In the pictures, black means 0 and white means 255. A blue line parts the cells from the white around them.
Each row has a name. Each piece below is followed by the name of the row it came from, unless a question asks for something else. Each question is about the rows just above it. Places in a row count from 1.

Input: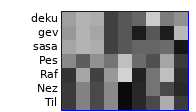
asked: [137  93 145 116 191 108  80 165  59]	Pes
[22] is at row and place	sasa, 9
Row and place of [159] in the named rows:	deku, 1

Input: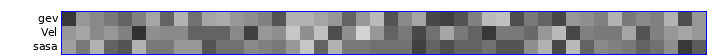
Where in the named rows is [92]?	sasa, 46
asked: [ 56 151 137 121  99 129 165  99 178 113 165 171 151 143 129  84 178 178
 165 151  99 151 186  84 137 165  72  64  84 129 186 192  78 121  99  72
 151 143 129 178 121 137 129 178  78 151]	gev
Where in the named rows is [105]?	Vel, 34
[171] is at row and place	gev, 12
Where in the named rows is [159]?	sasa, 1

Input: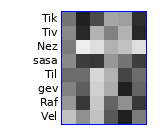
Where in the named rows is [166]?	Tik, 4
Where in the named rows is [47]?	Tik, 6

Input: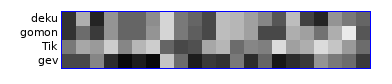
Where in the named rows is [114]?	gomon, 19
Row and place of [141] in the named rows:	deku, 7
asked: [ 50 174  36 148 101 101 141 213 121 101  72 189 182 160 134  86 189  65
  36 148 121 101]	deku
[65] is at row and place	deku, 18
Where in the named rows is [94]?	gomon, 10
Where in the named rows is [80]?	Tik, 10
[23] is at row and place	gev, 16

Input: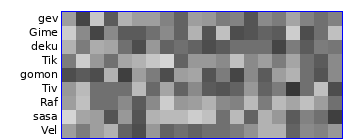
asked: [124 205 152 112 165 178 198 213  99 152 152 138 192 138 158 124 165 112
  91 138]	Tik
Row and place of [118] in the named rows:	deku, 20
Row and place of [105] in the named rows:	Tiv, 7
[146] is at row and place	Vel, 14
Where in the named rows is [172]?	deku, 3

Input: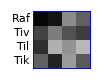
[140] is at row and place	Raf, 3
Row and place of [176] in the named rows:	Til, 2
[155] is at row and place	Tik, 3
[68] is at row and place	Tiv, 1
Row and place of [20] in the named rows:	Raf, 2
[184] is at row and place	Til, 4
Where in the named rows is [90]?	Tik, 4

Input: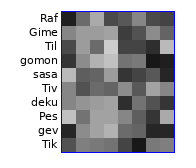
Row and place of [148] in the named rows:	deku, 2
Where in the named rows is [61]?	Gime, 5

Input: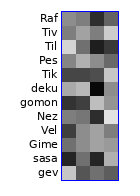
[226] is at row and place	Nez, 4
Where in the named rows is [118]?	Nez, 2
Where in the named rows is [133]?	Pes, 1
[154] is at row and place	Gime, 4
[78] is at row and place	Tik, 3

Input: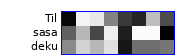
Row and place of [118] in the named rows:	deku, 8
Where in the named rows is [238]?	sasa, 4
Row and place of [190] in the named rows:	Til, 7
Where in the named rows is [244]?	Til, 2

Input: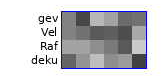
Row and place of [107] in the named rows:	gev, 5
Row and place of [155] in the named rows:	deku, 5

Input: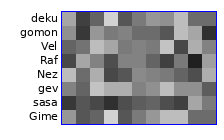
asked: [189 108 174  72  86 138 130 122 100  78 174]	Nez
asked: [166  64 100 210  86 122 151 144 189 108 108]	deku
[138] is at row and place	Nez, 6
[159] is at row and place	Raf, 11
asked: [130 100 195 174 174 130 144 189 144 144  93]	gev
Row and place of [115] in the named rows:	Vel, 2

